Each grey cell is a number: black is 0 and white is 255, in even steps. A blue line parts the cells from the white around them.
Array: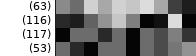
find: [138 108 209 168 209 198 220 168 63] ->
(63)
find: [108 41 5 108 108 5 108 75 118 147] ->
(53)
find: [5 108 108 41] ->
(117)
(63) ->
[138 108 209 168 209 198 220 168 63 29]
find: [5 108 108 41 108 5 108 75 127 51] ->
(117)

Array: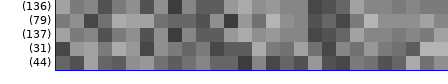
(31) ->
[71 152 162 123 171 152 71 143 123 102 123 71 93 93 171 123 113 162 113 71 134 113 152 123 113 93 180 180]
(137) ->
[162 123 134 82 123 143 82 143 60 134 93 93 152 171 143 152 134 134 71 82 102 162 134 134 123 134 123 162]
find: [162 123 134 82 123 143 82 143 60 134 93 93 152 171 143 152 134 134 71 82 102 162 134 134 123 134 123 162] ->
(137)
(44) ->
[102 82 162 102 93 143 152 113 93 113 134 102 102 60 134 71 102 82 152 82 71 123 113 82 102 171 113 143]
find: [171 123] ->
(31)
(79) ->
[123 143 71 113 171 162 162 113 102 102 82 143 60 152 113 180 143 134 82 102 71 123 180 143 143 143 162 134]

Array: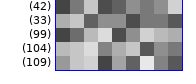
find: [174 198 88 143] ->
(104)
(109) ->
[153 198 209 68 163 97 232 131 88]
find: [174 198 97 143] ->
(33)
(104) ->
[186 198 220 131 174 198 88 143 121]
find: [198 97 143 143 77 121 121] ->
(33)

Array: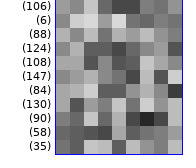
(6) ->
[137 206 216 156 216 115 104 126 115]
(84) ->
[167 178 206 94 94 147 178 137 60]

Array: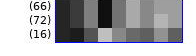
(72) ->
[37 59 126 16 115 169 136 180 158]

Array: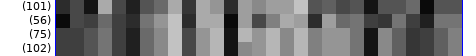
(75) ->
[63 63 84 116 63 32 106 137 194 72 149 182 20 182 149 182 137 182 128 149 149 116 20 137 96 54 63 96 128]
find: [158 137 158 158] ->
(101)
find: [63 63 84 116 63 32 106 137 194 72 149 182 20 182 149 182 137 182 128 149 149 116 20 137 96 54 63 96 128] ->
(75)

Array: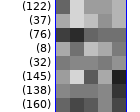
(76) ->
[62 43 101 113 113]
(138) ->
[135 123 123 135 53]
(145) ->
[157 213 90 169 32]
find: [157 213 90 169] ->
(145)
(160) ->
[101 71 90 135 71]
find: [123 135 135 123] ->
(32)

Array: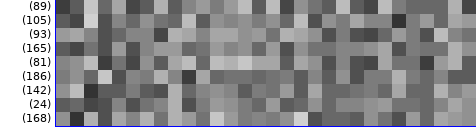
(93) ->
[154 166 133 80 104 133 133 70 177 166 133 166 166 145 154 115 177 166 145 80 124 80 70 104 154 124 80 188 133 115]
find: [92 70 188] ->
(89)
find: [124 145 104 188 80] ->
(105)
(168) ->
[145 51 177 80 166 133 177 115 177 154 115 198 154 124 133 124 145 208 80 104 104 92 145 115 80 154 104 166 154 145]

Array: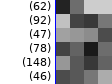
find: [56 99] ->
(148)
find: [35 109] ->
(62)
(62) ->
[35 109 205 205]

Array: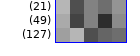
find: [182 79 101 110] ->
(127)
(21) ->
[182 79 130 110 148]
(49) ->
[170 67 130 45 139]
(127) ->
[159 182 79 101 110]
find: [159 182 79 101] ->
(127)

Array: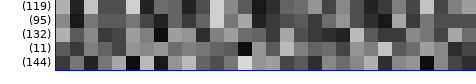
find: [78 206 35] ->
(119)
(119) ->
[176 35 195 78 78 206 35 109 100 35 78 206 136 90 24 46 100 109 148 69 136 78 35 58 127 69 195 69 127 158]
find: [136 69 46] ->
(144)
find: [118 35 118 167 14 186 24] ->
(144)
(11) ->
[90 58 127 100 69 148 136 148 109 127 118 100 90 14 148 90 186 127 100 109 69 148 127 195 90 109 158 136 46 69]
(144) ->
[58 118 35 118 167 14 186 24 148 186 100 78 118 216 148 158 69 90 46 136 109 136 176 46 136 148 14 136 69 46]
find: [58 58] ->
(132)

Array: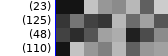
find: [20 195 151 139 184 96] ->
(23)
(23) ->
[20 20 195 151 139 184 96 204]
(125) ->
[54 117 66 54 184 108 161 85]

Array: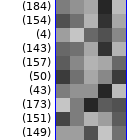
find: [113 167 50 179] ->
(143)
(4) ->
[158 197 104 81 136]
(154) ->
[81 113 179 50 167]

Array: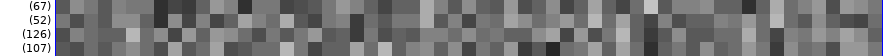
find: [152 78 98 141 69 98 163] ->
(67)
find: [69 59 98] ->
(67)
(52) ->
[120 78 110 89 141 141 98 48 141 69 130 69 98 163 130 110 172 89 69 120 130 59 110 89 120 120 172 89 130 69 120 110 163 141 110 130 152 110 183 110 163 98 69 130 78 98 98 130 120 152 110 183 110 89 141 98 78 69 110]
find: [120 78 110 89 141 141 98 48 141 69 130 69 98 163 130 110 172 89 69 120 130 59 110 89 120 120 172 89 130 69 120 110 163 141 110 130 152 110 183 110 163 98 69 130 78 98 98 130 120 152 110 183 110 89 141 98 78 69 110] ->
(52)
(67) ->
[89 141 120 89 130 120 120 48 69 59 98 152 130 48 120 120 69 78 89 120 152 130 98 69 98 98 172 130 89 141 98 89 152 78 98 141 69 98 163 98 69 110 195 89 130 130 141 98 98 48 98 172 110 130 152 78 152 141 120]
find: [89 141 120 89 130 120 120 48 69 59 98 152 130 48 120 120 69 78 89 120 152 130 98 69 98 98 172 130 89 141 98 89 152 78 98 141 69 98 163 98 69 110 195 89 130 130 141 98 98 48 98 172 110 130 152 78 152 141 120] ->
(67)

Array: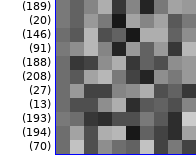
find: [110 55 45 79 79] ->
(193)
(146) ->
[110 89 183 79 98 24 174 174 98 142]
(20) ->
[121 98 153 121 24 163 133 163 89 121]
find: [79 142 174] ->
(13)
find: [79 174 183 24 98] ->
(194)

